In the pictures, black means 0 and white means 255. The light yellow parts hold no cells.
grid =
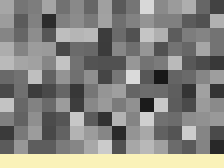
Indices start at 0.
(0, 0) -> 166
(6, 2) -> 60
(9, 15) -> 74
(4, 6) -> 83
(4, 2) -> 161
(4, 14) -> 75
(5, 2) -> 191
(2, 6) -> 185
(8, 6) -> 91
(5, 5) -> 112
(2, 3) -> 86
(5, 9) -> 218
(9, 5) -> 179
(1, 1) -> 91
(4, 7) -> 81
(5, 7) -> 69
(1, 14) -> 81
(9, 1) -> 121
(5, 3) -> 99
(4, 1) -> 165
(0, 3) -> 165
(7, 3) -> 106
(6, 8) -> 159
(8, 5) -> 199
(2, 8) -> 107
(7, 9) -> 145
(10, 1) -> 151
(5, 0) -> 105
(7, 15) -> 138
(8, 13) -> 141
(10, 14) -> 132
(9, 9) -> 148
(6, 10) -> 109
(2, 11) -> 176
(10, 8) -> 81
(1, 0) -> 156
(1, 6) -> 121

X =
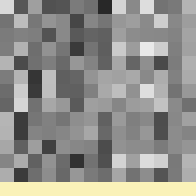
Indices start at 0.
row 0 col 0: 217
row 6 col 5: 96
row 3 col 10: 233
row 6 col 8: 190
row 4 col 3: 126
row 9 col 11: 78
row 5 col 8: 161
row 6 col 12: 115
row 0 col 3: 81
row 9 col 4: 134
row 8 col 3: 129
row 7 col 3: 167
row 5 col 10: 137
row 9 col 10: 151
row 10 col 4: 142
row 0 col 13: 180
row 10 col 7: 76
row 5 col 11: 173
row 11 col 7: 80
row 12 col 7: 109
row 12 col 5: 151
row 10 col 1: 96
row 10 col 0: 167
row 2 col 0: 123
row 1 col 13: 157
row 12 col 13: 174
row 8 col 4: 117
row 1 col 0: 115
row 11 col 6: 114
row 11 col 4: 107
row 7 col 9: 156
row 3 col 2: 110
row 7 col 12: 138
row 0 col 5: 123
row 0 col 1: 87
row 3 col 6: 116
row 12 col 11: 84
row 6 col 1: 204

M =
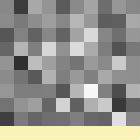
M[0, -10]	136
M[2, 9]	151
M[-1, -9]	122
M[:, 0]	[136, 139, 86, 102, 148, 139, 150, 115, 63]
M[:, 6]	[164, 151, 217, 170, 154, 128, 246, 175, 104]
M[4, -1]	143
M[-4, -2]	144
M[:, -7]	[148, 158, 135, 214, 159, 177, 127, 101, 111]
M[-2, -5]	96
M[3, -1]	120
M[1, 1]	122
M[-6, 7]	125
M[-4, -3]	169
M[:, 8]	[151, 96, 111, 83, 202, 144, 77, 57, 223]
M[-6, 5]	219
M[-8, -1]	169
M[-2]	[115, 147, 159, 101, 210, 96, 175, 202, 57, 97]
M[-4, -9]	116
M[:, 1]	[60, 122, 130, 180, 48, 116, 126, 147, 122]

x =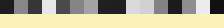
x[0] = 30
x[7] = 32
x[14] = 235
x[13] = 142
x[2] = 54
